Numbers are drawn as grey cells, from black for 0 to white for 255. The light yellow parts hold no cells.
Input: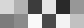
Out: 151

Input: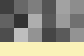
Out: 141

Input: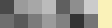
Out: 203

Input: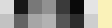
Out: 228

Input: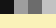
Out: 194

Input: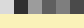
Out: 74
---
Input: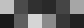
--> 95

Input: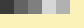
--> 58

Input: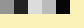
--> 148

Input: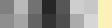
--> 100

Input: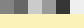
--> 103

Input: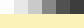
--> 232
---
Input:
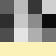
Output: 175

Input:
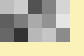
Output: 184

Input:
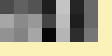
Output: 166

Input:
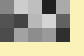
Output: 141

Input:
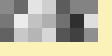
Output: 181

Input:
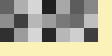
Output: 214

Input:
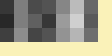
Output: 69

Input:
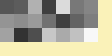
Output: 78
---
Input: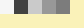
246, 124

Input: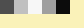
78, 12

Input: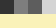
51, 212

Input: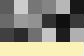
92, 176

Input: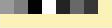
154, 55

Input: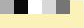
174, 117

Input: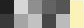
32, 187

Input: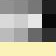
145, 46

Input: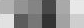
177, 206
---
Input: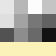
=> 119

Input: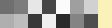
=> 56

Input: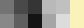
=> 20

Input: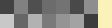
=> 178

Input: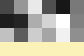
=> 173

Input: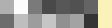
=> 157

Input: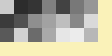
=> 143

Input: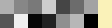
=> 7
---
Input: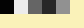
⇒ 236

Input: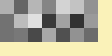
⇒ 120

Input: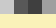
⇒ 88

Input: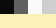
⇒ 97

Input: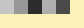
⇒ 152

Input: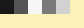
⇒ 85

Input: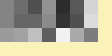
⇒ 162
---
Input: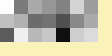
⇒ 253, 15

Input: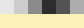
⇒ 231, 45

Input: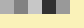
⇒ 199, 49

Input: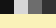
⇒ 215, 18

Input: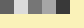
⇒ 219, 57

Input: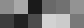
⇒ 210, 26

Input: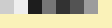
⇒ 238, 29

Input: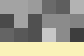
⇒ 199, 61

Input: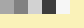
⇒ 246, 60
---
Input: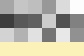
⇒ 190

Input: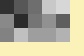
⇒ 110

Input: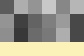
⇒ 148

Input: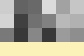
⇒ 105

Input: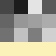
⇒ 228

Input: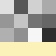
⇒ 209
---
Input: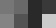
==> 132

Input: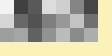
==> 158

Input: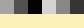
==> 164

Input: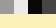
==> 154

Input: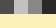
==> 77

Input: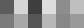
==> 123

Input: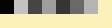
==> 4
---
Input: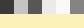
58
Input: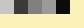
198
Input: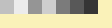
192
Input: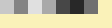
200
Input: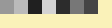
152
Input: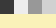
57
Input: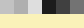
194
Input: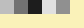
190
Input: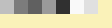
191
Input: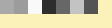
169
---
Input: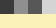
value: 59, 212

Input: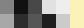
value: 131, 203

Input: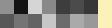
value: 144, 152

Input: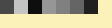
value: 72, 32

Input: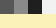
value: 87, 242

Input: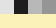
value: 226, 149
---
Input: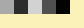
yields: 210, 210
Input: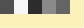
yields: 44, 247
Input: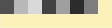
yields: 66, 217
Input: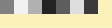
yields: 35, 241
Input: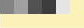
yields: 82, 229
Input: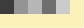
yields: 182, 203
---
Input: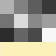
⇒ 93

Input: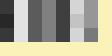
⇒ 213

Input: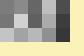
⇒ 190

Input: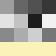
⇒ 81

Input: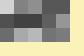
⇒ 87

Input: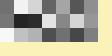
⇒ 86

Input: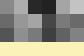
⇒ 165

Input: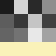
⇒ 41

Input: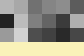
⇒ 141
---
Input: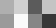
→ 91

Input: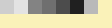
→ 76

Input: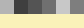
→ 84

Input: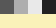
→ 87

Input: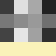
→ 46

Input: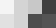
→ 77

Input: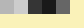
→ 53

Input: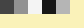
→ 68
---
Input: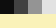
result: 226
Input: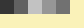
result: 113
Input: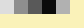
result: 177
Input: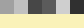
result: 48
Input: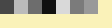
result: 153
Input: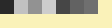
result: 111
